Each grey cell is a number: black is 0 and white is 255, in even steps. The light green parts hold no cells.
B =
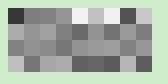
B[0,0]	55
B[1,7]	154
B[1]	[171, 149, 162, 128, 106, 148, 114, 154, 125]
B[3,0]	191
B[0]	[55, 127, 130, 149, 241, 192, 240, 82, 199]
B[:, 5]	[192, 148, 154, 101]
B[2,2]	139
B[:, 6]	[240, 114, 157, 91]
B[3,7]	183

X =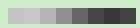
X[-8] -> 194
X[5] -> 70
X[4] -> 101
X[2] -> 181

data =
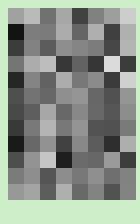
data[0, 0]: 161
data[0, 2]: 113
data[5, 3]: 143
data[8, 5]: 92
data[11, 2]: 93
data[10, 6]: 111
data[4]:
[38, 132, 98, 172, 120, 139, 59, 208]
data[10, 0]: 123
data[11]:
[152, 164, 93, 175, 105, 131, 82, 131]
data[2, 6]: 71
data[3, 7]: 60
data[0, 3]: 167
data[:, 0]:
[161, 19, 60, 117, 38, 79, 73, 57, 26, 78, 123, 152]
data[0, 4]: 66
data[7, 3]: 120
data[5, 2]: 103
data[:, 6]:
[158, 64, 71, 219, 59, 81, 86, 81, 46, 154, 111, 82]
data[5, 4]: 149
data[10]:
[123, 142, 85, 141, 120, 143, 111, 130]
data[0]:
[161, 186, 113, 167, 66, 129, 158, 205]
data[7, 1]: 121
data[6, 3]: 104
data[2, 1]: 130
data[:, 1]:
[186, 125, 130, 172, 132, 115, 94, 121, 104, 147, 142, 164]

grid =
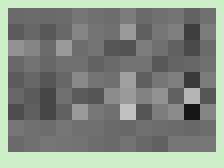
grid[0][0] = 106
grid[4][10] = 126
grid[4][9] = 118
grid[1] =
[92, 102, 87, 104, 133, 115, 110, 155, 95, 118, 127, 61, 122]
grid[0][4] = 117
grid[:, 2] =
[105, 87, 107, 101, 86, 70, 71, 108, 117]
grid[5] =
[102, 92, 70, 111, 91, 85, 140, 155, 129, 145, 97, 181, 86]
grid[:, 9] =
[112, 118, 111, 88, 118, 145, 124, 109, 97]
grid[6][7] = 193
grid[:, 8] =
[105, 95, 124, 114, 95, 129, 85, 113, 103]
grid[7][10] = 107
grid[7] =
[118, 113, 108, 117, 110, 110, 106, 104, 113, 109, 107, 104, 109]
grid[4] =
[91, 102, 86, 102, 136, 116, 111, 160, 95, 118, 126, 58, 123]
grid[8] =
[105, 112, 117, 115, 114, 108, 106, 114, 103, 97, 117, 118, 119]
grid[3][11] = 101
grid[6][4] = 152
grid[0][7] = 122
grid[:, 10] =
[115, 127, 96, 100, 126, 97, 139, 107, 117]
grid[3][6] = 106
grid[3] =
[103, 114, 101, 111, 111, 99, 106, 114, 114, 88, 100, 101, 113]
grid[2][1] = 132
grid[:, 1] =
[107, 102, 132, 114, 102, 92, 94, 113, 112]

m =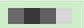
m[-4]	106
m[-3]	57
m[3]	215

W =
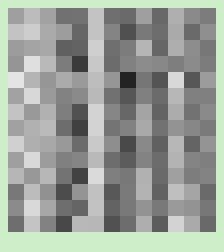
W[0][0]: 159
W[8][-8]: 201
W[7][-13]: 161
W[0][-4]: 104
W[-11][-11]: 185
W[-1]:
[110, 196, 130, 72, 184, 183, 81, 109, 174, 92, 211, 170, 105]
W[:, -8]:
[195, 195, 207, 200, 189, 185, 211, 211, 201, 185, 218, 193, 194, 183]
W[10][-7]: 127
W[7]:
[161, 177, 186, 109, 64, 211, 116, 130, 169, 114, 147, 135, 122]
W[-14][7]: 106
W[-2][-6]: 121
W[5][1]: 216
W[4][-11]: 150
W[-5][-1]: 127
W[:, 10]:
[175, 170, 174, 126, 216, 183, 172, 147, 183, 179, 160, 191, 154, 211]
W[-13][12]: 143
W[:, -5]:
[159, 121, 181, 140, 118, 128, 164, 169, 137, 131, 177, 179, 147, 174]
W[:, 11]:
[138, 106, 141, 139, 87, 128, 114, 135, 100, 132, 125, 165, 147, 170]
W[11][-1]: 106
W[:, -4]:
[104, 109, 102, 136, 84, 107, 99, 114, 96, 108, 106, 98, 121, 92]
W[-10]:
[228, 180, 150, 171, 154, 189, 150, 35, 118, 84, 216, 87, 156]
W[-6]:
[208, 175, 168, 153, 107, 201, 142, 73, 137, 96, 183, 100, 148]
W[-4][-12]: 152
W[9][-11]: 156
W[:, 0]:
[159, 195, 156, 149, 228, 162, 195, 161, 208, 159, 182, 120, 139, 110]
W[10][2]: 183

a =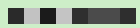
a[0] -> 42
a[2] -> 27
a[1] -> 194
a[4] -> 47

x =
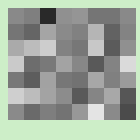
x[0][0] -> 137
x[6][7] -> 75
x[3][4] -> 135
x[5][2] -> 163
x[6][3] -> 115
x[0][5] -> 117
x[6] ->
[138, 106, 126, 115, 152, 228, 138, 75]
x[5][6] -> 168
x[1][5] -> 181
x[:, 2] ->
[41, 165, 205, 121, 162, 163, 126]
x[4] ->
[120, 93, 162, 119, 114, 167, 128, 155]
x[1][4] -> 129
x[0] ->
[137, 127, 41, 144, 149, 117, 117, 137]
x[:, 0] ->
[137, 117, 170, 202, 120, 207, 138]
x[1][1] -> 101

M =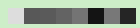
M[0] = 221
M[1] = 88
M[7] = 37
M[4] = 116

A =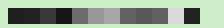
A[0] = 31
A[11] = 33
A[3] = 22
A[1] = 34
